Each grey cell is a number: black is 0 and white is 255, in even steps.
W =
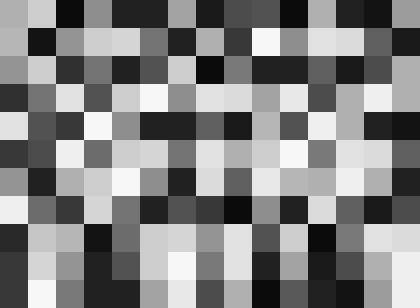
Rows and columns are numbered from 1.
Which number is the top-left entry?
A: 176
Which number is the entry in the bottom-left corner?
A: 56
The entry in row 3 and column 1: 148
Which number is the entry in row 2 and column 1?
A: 182
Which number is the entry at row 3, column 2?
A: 205
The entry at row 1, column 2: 205
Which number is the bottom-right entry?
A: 239
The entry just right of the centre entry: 176
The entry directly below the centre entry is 219
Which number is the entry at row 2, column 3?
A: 148

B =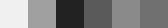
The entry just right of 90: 138
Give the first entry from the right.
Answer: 112
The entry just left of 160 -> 240

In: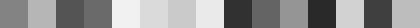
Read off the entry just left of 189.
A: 63
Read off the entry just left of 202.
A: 218
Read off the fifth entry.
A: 241
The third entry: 84

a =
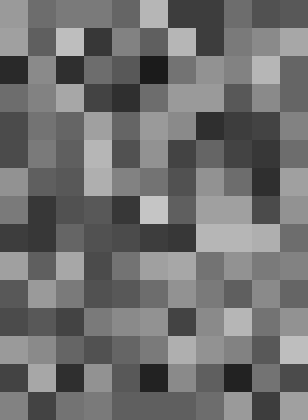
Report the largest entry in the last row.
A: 160
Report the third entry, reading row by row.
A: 122
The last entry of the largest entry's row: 146
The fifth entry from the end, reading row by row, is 95
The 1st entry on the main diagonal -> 154
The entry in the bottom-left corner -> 130
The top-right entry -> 88
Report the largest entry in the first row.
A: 182
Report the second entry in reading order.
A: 109
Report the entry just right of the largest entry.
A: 95
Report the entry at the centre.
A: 197
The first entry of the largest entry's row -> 122
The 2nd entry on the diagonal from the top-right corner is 138
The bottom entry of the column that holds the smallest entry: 95
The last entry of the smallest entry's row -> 101
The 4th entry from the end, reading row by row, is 109
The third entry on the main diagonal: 47
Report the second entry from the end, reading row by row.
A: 61
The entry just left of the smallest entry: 88
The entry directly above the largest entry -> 115
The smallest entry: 27
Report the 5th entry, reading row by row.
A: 101
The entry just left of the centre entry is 55
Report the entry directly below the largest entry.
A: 61
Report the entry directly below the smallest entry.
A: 109

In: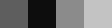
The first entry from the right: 195
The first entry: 94
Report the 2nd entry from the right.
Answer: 139

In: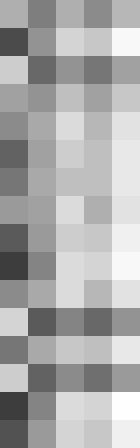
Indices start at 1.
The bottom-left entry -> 82
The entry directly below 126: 147
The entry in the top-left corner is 175
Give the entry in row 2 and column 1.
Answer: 75
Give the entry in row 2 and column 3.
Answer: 212
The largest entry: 254
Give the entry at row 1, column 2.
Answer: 126
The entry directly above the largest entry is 154
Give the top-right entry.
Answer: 183
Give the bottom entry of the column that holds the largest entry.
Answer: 240
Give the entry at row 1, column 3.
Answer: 175
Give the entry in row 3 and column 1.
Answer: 205
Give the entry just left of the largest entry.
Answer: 212

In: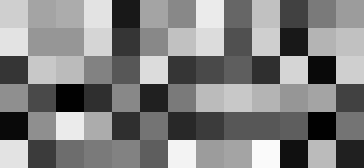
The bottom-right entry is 32
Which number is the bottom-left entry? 227
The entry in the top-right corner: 156
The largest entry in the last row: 250
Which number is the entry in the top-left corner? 207
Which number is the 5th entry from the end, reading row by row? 164
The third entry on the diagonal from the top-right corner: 213
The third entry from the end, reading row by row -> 16
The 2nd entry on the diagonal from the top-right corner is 180
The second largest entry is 243
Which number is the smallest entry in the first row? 24
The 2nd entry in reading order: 164
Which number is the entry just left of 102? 235
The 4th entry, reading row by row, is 227
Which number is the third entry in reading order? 172
